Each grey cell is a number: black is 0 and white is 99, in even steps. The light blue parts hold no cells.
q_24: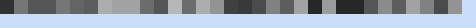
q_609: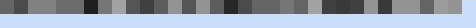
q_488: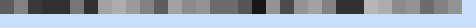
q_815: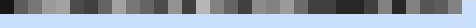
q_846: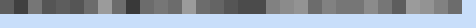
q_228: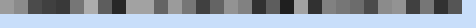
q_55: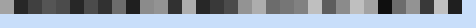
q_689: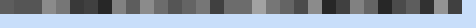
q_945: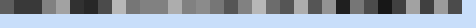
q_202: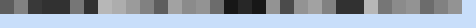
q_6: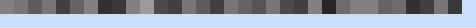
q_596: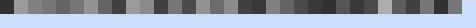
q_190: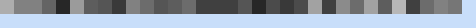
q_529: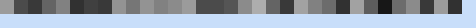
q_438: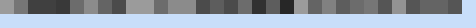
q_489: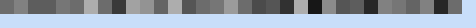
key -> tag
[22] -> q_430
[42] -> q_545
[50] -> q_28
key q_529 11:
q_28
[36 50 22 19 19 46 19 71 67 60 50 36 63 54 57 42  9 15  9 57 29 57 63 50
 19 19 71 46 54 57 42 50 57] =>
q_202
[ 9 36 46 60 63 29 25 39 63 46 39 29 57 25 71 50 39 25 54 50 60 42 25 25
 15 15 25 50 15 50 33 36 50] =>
q_815
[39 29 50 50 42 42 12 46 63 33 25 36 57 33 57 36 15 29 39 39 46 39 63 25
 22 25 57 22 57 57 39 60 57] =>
q_609
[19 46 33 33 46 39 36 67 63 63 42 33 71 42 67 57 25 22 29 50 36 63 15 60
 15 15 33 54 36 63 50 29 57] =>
q_24

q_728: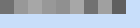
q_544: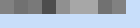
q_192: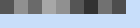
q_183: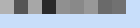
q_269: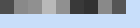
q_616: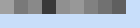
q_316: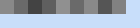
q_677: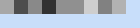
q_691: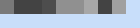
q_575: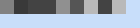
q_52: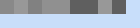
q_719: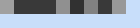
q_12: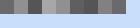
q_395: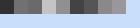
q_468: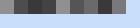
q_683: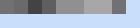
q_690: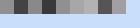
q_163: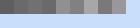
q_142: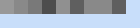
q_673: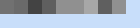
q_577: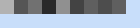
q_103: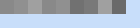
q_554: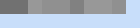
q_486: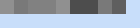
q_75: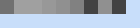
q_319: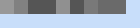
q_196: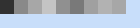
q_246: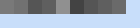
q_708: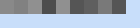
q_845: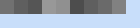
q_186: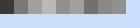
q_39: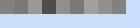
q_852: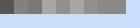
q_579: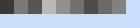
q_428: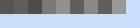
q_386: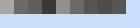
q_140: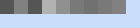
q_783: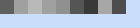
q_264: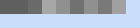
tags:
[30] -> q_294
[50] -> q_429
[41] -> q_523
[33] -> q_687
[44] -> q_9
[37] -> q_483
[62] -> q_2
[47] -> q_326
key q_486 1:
q_326
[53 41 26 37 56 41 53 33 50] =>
q_316

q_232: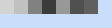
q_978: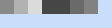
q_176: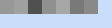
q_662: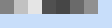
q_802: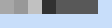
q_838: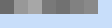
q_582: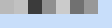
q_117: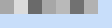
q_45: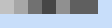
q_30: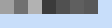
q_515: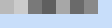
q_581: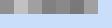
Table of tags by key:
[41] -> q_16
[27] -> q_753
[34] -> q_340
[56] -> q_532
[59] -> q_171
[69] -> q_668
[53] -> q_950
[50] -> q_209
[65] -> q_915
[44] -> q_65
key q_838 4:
q_65
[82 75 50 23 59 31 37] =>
q_232
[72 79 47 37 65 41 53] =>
q_515
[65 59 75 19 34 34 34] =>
q_802
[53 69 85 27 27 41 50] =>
q_978

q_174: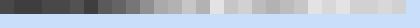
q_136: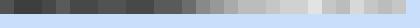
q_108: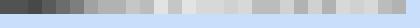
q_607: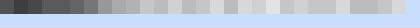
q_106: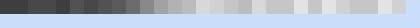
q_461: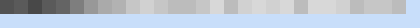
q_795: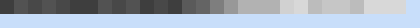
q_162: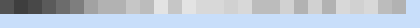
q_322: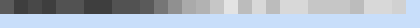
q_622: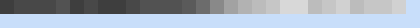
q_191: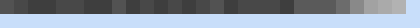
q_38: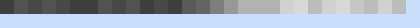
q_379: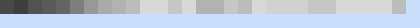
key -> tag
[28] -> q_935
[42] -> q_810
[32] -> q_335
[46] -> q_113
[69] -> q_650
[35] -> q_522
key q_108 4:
q_810
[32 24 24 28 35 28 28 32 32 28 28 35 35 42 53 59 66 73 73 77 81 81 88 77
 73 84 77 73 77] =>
q_136
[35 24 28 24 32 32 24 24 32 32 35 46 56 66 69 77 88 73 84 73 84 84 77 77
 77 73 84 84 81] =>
q_322
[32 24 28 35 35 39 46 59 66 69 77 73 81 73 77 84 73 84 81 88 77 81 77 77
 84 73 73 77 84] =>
q_607
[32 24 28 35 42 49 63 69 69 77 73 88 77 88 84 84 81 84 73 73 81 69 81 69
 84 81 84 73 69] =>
q_162
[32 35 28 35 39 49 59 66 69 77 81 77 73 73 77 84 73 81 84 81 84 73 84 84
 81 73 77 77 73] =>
q_461

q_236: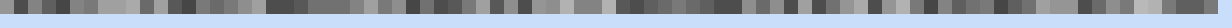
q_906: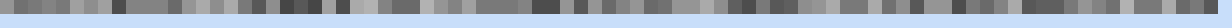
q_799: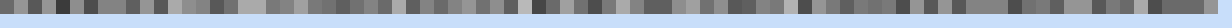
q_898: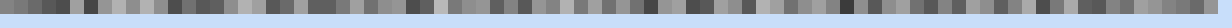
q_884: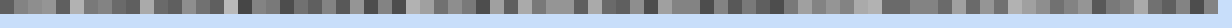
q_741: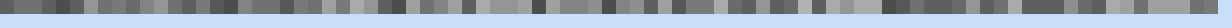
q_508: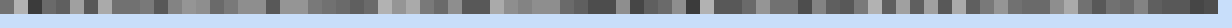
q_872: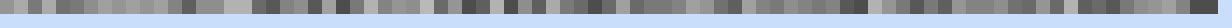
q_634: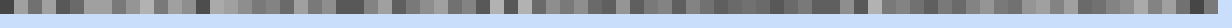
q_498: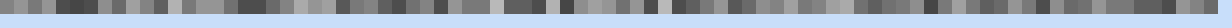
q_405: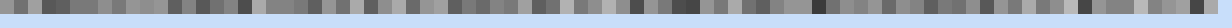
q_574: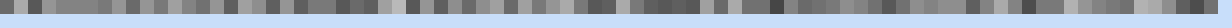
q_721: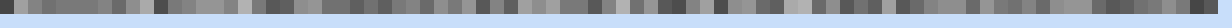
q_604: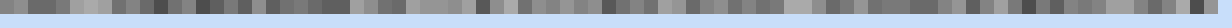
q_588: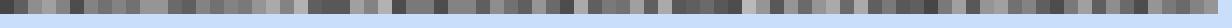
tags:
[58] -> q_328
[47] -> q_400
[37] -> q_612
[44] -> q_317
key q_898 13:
q_317
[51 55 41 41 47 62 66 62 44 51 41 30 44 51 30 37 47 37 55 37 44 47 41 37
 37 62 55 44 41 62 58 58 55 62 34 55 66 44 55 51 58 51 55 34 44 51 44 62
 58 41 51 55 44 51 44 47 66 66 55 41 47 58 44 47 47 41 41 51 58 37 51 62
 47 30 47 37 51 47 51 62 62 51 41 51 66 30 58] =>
q_604
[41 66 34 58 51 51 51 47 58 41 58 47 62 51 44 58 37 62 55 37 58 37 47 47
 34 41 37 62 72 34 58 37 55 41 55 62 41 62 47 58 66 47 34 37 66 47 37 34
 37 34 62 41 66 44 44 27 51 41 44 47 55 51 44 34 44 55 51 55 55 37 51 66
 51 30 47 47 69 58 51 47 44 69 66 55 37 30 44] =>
q_574

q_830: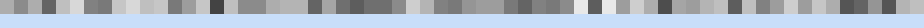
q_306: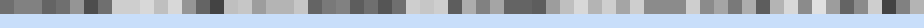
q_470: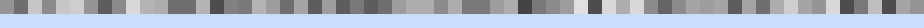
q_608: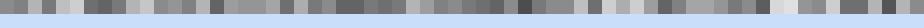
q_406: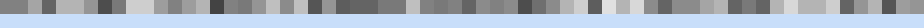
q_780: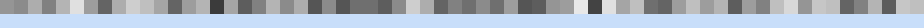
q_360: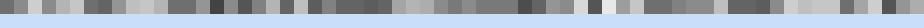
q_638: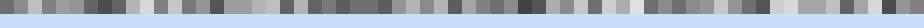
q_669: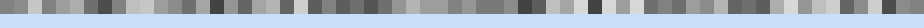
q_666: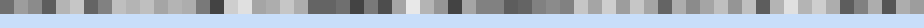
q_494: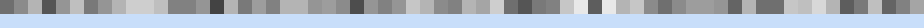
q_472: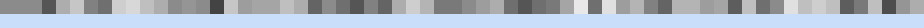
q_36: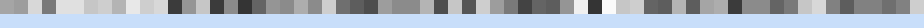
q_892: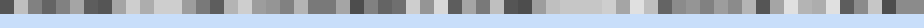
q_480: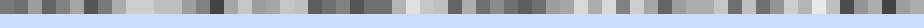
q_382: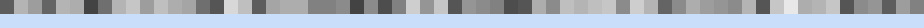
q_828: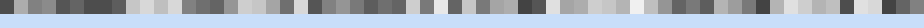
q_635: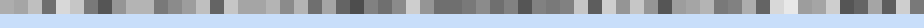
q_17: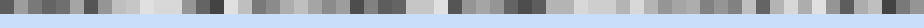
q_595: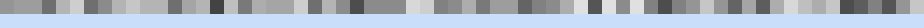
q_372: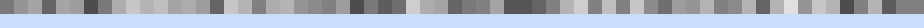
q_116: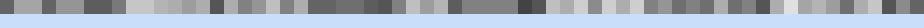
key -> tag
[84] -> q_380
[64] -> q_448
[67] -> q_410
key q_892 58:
q_410
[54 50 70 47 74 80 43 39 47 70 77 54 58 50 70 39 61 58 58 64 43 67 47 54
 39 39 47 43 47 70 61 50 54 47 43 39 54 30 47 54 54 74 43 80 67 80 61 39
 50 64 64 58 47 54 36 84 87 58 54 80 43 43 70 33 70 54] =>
q_608
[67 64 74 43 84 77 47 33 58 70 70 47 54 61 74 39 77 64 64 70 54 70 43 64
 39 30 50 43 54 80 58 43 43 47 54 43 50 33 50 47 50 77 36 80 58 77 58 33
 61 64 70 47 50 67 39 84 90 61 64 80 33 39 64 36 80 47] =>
q_635

